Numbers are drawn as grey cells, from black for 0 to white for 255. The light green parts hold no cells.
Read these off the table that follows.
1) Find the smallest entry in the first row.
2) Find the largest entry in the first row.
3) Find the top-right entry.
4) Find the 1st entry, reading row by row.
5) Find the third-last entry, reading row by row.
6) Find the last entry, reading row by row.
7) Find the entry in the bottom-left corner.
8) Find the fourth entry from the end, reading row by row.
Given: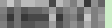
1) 56
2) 199
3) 100
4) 158
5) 172
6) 143
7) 127
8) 115

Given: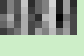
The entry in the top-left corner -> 59
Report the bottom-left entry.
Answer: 59
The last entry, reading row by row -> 72
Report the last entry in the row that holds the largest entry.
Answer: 44
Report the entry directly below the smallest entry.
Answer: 31
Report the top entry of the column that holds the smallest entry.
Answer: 31
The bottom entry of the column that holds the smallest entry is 115
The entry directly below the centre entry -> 87
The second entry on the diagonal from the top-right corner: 157
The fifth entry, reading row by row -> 44
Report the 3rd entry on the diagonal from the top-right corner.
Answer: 4
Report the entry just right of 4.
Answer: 115
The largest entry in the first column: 115
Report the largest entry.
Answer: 211
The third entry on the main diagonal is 72
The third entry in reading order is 87

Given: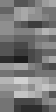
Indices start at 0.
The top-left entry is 130
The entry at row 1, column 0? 100
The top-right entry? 168
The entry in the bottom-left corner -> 116
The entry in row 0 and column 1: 130
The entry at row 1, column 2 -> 156
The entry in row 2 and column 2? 156
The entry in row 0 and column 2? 85
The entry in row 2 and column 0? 130
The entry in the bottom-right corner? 100

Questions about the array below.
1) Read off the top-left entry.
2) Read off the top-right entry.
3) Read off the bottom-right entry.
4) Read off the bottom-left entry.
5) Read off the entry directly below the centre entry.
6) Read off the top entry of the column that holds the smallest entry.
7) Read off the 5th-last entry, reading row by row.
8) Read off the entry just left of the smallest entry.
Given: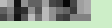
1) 186
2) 171
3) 129
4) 71
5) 186
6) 6
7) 71
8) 59

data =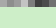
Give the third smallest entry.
112
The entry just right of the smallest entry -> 76
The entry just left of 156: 141

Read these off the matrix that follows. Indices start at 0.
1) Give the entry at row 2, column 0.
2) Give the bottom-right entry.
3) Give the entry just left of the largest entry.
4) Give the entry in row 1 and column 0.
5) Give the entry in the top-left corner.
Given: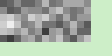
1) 194
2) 194
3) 206
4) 140
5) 90
